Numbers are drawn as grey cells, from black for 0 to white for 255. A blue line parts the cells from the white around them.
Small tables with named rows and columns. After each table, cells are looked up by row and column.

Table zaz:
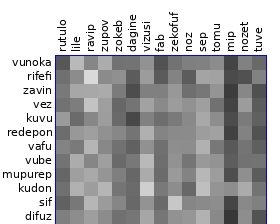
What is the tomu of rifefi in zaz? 162
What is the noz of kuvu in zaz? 137
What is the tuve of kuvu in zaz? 96
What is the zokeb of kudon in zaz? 117
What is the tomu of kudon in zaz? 148
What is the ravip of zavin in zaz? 168
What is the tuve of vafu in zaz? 95
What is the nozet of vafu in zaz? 116

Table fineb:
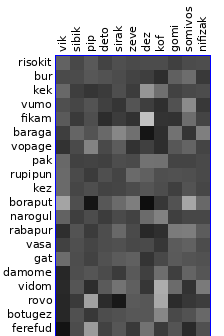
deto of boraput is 87
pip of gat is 66
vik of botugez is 39
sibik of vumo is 70
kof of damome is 110
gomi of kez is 63
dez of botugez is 87
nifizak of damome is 85
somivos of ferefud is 42
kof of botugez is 135
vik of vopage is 50
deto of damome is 75
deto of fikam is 44

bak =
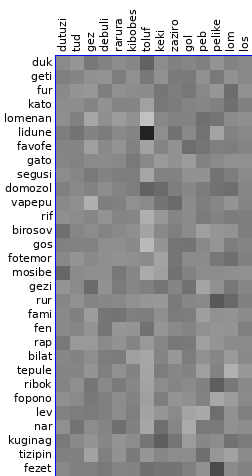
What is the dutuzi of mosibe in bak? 103
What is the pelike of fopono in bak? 168
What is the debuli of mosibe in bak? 142
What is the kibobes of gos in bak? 137
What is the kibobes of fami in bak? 127
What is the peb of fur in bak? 136
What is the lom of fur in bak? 109
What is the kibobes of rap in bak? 132
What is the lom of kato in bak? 112
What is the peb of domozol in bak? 124
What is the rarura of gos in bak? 143
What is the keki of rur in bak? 152
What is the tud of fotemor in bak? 148
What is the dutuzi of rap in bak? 121
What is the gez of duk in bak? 120
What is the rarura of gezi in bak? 123
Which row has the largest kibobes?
bilat

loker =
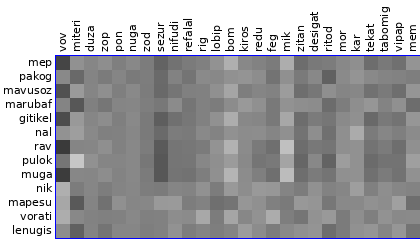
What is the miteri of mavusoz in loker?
154
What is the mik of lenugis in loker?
137
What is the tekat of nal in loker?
123
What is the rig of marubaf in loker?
129
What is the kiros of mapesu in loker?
150
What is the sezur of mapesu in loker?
153
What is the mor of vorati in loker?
123
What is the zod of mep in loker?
124
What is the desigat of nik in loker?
145
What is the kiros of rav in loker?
139
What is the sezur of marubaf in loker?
120
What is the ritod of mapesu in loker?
119
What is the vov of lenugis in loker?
141
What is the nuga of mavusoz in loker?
137
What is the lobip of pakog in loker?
136
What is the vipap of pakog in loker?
130
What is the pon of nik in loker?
132
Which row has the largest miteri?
pulok

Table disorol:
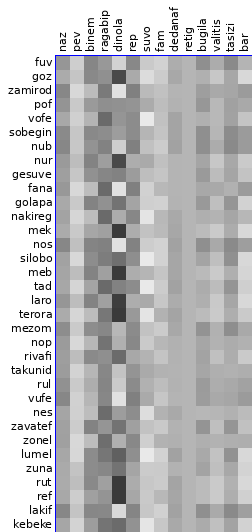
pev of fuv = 206
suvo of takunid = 170
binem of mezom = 141
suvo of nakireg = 228
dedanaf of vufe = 180
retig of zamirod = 181
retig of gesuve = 181
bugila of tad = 172
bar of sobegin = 155
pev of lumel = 215
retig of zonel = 181

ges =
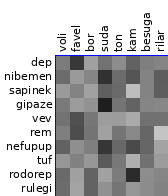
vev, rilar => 113
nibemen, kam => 85
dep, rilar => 132
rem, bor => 116
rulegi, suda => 145
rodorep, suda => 161
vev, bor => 119
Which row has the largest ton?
vev

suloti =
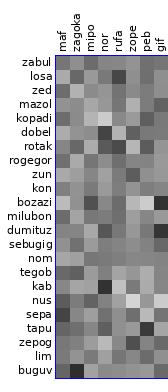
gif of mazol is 98
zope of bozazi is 183
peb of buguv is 152
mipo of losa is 153
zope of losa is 143
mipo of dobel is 141
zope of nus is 212
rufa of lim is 118

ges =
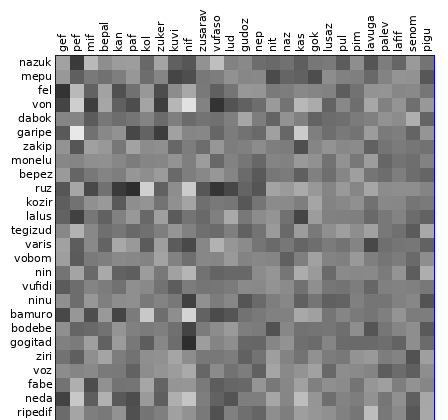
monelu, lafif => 115
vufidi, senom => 128
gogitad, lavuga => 106
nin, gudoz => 104
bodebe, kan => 148
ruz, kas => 170
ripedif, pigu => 168
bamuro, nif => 211
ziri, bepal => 164
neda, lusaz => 110
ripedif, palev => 120
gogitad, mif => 159
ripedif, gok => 150
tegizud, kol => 112
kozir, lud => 118
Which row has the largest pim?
bepez

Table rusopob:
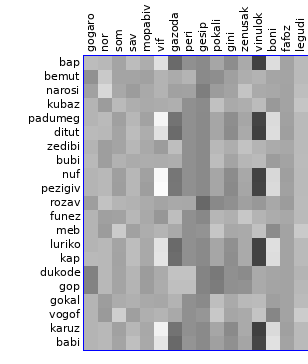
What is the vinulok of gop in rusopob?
170
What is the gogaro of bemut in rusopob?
145
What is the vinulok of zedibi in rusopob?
180
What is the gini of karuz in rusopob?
138
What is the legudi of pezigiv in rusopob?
186
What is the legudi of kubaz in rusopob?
197
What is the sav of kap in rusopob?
189
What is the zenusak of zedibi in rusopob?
194
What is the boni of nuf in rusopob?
216
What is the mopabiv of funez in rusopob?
169
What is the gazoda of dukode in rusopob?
194
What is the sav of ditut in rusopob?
188
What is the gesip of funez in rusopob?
136
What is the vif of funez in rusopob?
151
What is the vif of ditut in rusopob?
225
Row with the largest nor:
narosi

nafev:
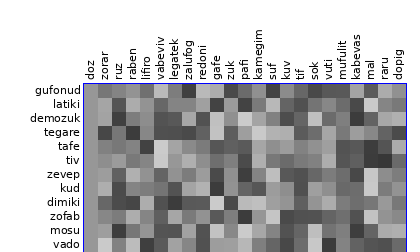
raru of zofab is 147
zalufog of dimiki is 89
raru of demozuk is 167
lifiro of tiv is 133
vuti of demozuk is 107
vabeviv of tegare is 80
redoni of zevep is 156
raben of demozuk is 125
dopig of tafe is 171
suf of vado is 101
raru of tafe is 84
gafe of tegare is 194
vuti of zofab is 100
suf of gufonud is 67
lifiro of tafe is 66

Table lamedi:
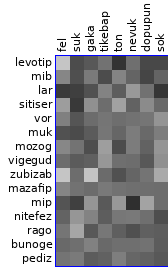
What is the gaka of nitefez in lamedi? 131
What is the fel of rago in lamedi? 117
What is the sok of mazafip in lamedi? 109
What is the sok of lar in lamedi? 54
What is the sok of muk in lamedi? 125
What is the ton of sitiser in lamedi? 161
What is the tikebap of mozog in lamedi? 158
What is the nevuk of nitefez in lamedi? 121
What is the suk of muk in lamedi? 75
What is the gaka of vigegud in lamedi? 96
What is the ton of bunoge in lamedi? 111
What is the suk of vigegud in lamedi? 91
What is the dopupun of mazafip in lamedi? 110
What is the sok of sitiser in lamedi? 105
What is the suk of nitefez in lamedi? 150
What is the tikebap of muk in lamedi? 118
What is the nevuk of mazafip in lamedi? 111
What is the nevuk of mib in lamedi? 100
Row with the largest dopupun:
mip

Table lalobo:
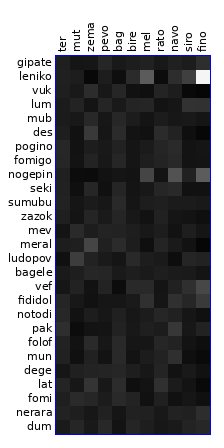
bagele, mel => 26
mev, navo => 18
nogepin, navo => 82
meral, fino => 6
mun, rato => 34
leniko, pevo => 29
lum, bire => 36

